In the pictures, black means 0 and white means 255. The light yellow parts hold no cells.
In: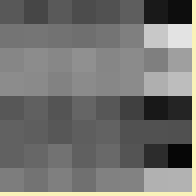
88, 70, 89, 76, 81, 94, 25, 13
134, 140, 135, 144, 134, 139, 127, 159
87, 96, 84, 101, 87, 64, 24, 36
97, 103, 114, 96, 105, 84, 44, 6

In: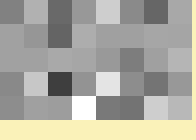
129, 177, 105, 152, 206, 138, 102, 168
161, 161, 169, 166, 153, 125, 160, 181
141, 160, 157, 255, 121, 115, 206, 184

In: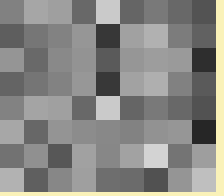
129, 166, 159, 104, 202, 101, 121, 104, 83
149, 105, 137, 147, 90, 150, 157, 154, 46
130, 164, 160, 104, 202, 101, 121, 104, 82
114, 144, 87, 161, 135, 162, 211, 116, 158

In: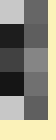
200, 102
65, 133
199, 95

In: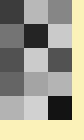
60, 184, 134
81, 203, 82
179, 209, 19

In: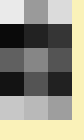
234, 154, 219
96, 134, 84
199, 185, 158
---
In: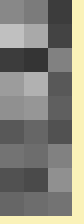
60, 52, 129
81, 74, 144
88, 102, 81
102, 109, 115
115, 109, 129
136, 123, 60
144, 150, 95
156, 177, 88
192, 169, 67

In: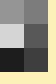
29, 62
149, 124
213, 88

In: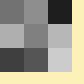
63, 85, 203
114, 142, 30
175, 128, 183

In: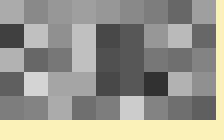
64, 192, 144, 192, 72, 87, 151, 186, 103
95, 212, 165, 165, 72, 87, 49, 178, 144
125, 131, 171, 111, 125, 204, 131, 111, 95
171, 137, 151, 159, 151, 137, 125, 103, 159
178, 103, 119, 192, 80, 87, 119, 111, 131

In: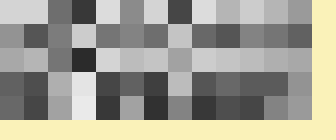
97, 78, 175, 228, 70, 97, 63, 188, 85, 104, 91, 91, 147
104, 70, 162, 234, 56, 162, 49, 131, 56, 78, 70, 131, 154
147, 85, 124, 204, 117, 131, 110, 196, 104, 85, 131, 117, 97
168, 181, 117, 43, 212, 188, 196, 162, 204, 196, 188, 175, 168
212, 212, 110, 56, 220, 139, 212, 70, 220, 181, 204, 181, 154

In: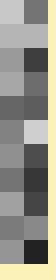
101, 93
116, 55
123, 137
130, 206
143, 77
149, 33
155, 62
161, 69
167, 109
181, 181
200, 116

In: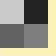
98, 126
201, 35

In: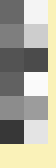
55, 228
83, 75
97, 250
104, 244
126, 205
140, 156
